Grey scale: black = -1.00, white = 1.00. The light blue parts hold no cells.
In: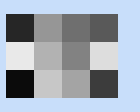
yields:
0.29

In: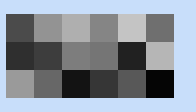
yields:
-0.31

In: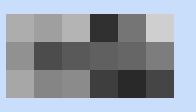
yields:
-0.68

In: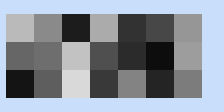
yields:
-0.72

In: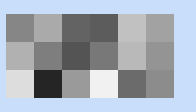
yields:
-0.16

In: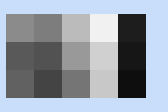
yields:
0.57
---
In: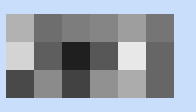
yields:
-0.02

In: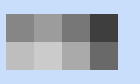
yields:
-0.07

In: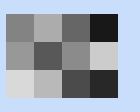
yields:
-0.20

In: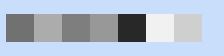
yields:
-0.01

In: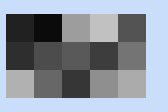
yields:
0.23

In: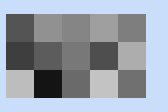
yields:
0.04

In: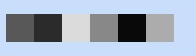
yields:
0.72

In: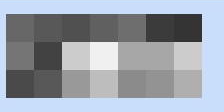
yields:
-0.37

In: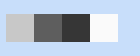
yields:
-0.58
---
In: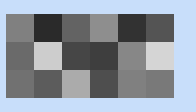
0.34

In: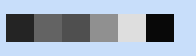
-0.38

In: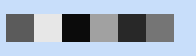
-0.91

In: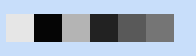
0.41

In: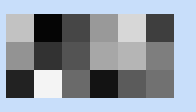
-0.17

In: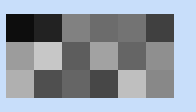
-0.21

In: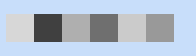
0.37

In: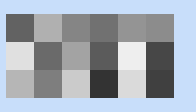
0.59

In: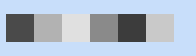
0.76
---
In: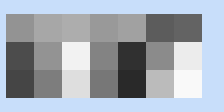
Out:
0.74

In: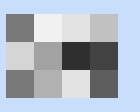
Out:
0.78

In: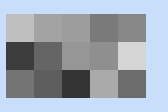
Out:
-0.59

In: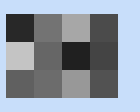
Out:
0.19

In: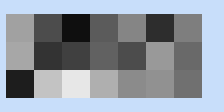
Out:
0.81

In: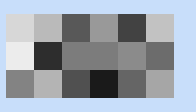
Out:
-0.37

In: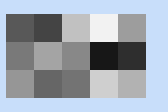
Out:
-0.10

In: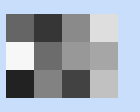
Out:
-0.48

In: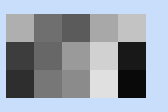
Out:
0.09
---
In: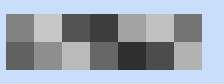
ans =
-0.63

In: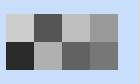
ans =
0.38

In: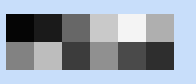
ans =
0.13

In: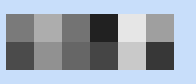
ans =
-0.46

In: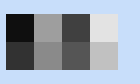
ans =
0.08

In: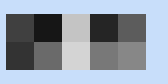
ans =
0.66
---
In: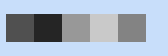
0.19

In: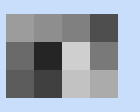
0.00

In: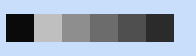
0.11

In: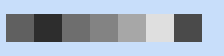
-0.14

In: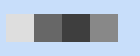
-0.51

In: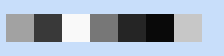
0.95
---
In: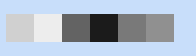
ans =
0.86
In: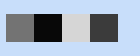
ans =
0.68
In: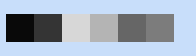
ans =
0.69
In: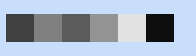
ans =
0.77
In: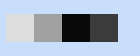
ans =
0.74
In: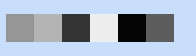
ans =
0.86
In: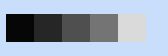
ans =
0.71
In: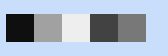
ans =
0.87
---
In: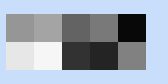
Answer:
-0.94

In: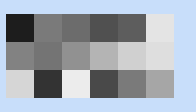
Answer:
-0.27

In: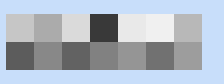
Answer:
0.83

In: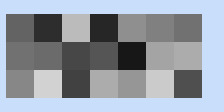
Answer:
0.12

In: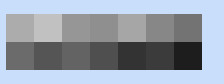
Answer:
0.30

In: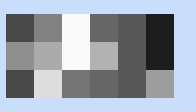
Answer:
-0.32

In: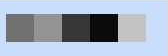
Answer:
0.53

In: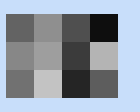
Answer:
0.06

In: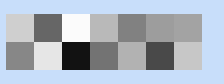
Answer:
0.01

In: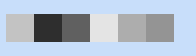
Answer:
0.36
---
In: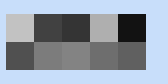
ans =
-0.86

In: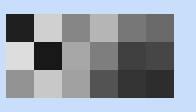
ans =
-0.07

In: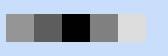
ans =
0.73

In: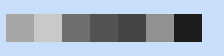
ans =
-0.46

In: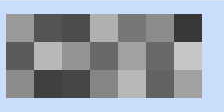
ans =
-0.07

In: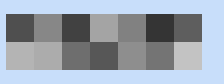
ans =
0.01
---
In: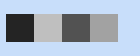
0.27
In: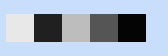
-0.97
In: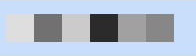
0.06
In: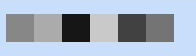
-0.09
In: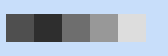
0.73
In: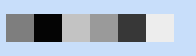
0.86
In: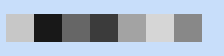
0.07
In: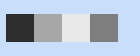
-0.01
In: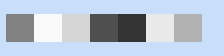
0.39
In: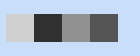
-0.34
